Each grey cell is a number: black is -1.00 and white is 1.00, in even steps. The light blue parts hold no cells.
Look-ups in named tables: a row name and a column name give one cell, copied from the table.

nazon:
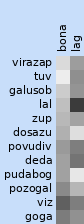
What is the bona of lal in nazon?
0.50
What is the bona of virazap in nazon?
0.71
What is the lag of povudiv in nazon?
-0.01
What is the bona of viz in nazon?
-0.25
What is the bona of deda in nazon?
0.26
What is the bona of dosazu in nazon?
0.38
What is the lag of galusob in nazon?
0.16
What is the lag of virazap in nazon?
0.23
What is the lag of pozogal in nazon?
0.43
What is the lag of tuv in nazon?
0.12
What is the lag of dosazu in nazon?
0.74
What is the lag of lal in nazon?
-0.54

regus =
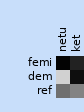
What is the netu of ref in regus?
-0.13
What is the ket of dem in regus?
-0.89
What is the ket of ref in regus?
0.03
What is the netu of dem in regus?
0.64
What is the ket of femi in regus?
-0.73
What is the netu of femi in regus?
-0.98

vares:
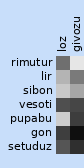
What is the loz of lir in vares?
0.41
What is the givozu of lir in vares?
-0.04
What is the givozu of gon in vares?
-0.88
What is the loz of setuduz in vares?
-0.33
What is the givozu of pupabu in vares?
-0.52
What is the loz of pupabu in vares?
0.61
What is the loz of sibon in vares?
0.57
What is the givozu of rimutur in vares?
0.80
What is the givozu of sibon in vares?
0.30
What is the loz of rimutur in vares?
-0.13
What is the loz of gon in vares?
-0.51
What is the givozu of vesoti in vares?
-0.45
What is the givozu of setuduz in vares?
-0.63
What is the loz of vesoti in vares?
-0.38

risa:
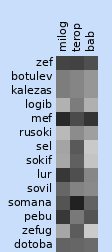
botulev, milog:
-0.02
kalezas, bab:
0.18
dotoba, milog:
-0.22
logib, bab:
0.38
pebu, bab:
-0.34
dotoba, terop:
-0.20
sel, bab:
0.58

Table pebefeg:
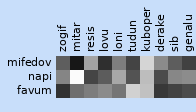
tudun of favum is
0.64
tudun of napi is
-0.35
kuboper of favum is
0.51
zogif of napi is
0.04
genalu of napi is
0.10
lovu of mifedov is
-0.63
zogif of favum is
-0.61

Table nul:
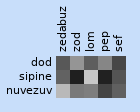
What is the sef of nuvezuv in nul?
-0.25
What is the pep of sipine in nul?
-0.74
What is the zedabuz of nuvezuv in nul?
0.45
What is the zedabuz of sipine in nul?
-0.23
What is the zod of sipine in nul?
-0.76
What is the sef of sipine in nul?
-0.34
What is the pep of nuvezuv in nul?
-0.47
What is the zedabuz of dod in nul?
-0.31
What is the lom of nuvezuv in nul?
-0.01
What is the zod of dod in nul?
0.17
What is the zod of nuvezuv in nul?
-0.05

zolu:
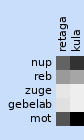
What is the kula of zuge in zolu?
0.87
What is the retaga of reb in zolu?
0.21
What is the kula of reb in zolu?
0.30
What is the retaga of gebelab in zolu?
0.76
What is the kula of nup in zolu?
-0.61
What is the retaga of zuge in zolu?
0.80
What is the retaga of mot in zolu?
-0.34
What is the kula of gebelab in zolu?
0.87
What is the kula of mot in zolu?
-1.00
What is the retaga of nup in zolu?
-0.22

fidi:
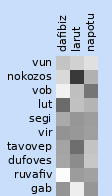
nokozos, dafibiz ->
0.70
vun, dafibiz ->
0.54
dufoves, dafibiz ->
0.30
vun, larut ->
0.64
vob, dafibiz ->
0.89
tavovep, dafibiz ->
0.29
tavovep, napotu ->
0.53
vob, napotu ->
-0.08
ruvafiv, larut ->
0.22

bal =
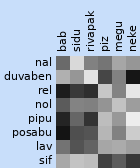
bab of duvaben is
0.38
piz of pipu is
0.48
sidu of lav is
-0.35
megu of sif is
-0.28
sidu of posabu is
-0.38
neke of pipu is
0.86
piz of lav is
0.30
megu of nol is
0.52
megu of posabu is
0.01
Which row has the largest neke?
pipu

